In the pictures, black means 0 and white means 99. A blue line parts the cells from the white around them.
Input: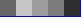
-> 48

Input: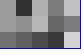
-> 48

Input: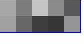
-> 54

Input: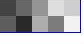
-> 86

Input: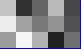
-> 72

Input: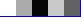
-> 78

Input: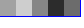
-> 17
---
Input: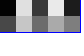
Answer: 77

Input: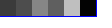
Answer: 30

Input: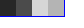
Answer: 29

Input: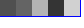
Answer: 39

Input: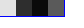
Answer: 18

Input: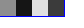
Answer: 8

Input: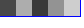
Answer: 67
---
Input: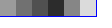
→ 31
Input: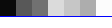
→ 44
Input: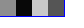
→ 78
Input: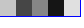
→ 52
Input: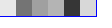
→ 62
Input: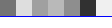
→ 62
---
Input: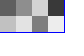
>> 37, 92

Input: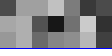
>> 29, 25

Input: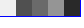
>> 93, 16

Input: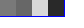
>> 47, 16

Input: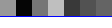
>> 59, 39

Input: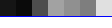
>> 8, 87

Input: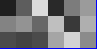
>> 12, 54

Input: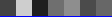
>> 26, 40
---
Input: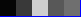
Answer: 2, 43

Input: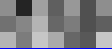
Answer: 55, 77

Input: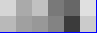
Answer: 83, 79

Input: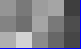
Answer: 58, 27

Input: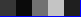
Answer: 21, 12

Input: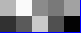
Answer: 71, 1

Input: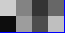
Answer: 80, 74

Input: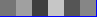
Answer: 46, 52

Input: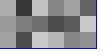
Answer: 67, 56

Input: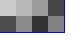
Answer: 79, 50
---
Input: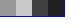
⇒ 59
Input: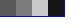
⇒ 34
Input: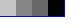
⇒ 77
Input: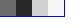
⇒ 42
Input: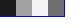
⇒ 10
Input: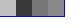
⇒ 74
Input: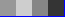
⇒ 59
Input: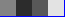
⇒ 51
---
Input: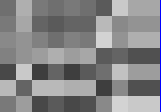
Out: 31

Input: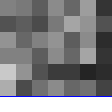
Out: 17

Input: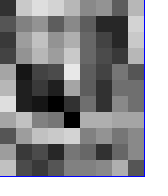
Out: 53

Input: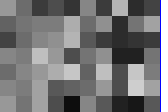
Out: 63

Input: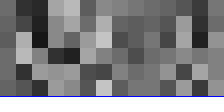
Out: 50

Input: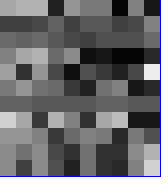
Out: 69

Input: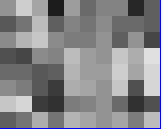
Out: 31
